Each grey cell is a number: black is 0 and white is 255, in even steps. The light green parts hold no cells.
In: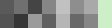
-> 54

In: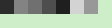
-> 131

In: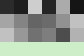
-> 152

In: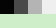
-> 73

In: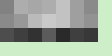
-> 63

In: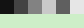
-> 67
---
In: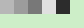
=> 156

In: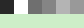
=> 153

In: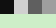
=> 95

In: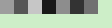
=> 141

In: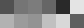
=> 192

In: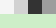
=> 157

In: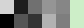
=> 149
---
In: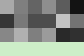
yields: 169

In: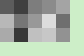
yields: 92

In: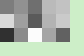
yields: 125

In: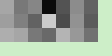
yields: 166

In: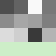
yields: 78

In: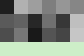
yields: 31

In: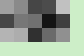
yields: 160

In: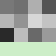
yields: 120
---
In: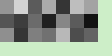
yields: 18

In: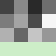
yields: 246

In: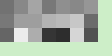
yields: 107

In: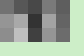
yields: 100

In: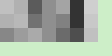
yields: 200

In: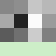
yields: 155

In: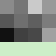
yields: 124

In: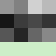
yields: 52

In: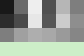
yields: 142
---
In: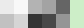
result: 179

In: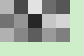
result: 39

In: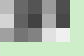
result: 66

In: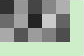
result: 36

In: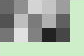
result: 123

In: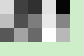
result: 125
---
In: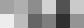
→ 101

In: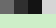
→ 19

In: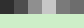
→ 143

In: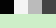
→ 187

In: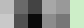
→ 10

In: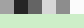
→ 100
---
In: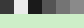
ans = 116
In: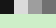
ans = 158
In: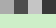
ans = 197
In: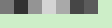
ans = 70
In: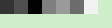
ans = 108
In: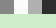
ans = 176
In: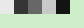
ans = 200
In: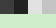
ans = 225
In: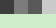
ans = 89
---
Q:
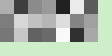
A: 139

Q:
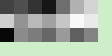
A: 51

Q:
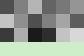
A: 181

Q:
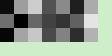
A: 205

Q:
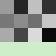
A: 192

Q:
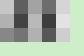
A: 163

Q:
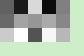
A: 217

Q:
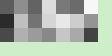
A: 99

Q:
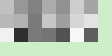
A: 129
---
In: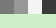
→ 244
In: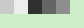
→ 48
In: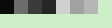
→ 59
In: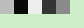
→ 238
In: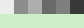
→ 174
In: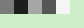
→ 166
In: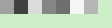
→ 219
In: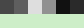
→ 222
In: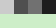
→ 113
